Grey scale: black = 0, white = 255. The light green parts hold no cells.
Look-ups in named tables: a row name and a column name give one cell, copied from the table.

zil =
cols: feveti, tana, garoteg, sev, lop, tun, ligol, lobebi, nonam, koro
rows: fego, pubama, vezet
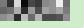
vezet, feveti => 141
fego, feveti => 121
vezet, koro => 141
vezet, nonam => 84
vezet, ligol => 77
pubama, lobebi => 146
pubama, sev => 46
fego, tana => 48
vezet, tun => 182
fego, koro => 111
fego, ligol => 137

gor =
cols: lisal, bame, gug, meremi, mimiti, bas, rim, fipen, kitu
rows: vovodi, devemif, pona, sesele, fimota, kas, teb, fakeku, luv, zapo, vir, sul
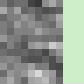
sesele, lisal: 125
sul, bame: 168
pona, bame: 125
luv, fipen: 79
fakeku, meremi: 104
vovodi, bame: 97
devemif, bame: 127
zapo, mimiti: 159
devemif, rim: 79
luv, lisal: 129
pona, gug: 128
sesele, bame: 114
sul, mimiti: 163
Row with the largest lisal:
devemif

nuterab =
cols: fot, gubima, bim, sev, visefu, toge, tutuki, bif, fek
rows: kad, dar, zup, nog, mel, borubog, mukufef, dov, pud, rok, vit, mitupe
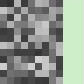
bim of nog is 122
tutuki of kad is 169
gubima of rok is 101
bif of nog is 107
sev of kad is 59
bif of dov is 113
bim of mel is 141
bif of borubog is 129
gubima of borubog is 66
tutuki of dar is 91
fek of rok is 65
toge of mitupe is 59
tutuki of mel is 191
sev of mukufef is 171
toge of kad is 178
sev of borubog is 61
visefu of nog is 155
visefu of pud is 83

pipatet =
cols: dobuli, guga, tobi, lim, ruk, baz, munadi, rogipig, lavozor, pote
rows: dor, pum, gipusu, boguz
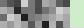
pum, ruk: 119
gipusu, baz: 131
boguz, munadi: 30
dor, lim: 208
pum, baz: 74
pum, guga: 154
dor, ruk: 119
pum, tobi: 40
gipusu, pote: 168
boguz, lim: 158
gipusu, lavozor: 188
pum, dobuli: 175
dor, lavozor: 94
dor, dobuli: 115
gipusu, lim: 31
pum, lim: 116
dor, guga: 82
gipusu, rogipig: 166
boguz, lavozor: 82
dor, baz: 76

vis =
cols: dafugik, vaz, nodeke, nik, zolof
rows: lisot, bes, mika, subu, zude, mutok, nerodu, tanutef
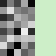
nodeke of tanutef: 195
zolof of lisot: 8
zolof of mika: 125
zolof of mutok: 191
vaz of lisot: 125
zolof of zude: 43
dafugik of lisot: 35
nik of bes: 114
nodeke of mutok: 176

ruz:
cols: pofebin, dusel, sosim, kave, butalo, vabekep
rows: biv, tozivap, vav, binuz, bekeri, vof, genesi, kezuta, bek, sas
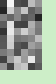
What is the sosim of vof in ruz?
116
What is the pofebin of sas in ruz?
146
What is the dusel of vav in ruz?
102
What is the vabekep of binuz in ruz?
127
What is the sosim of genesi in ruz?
87
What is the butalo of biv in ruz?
189
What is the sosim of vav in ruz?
135
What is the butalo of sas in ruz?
67
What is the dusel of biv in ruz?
245
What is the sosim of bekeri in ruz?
155
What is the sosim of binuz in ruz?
68
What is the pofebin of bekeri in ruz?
52

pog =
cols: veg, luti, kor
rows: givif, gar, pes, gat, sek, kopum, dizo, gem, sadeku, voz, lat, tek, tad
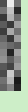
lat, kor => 95
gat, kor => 160
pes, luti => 178
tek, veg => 113
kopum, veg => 104
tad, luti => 133
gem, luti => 36
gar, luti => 193
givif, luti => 236
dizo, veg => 122
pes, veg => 56
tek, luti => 182
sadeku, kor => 138
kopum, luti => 54
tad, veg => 98
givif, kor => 112
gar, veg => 117
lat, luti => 202
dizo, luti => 106
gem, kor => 162

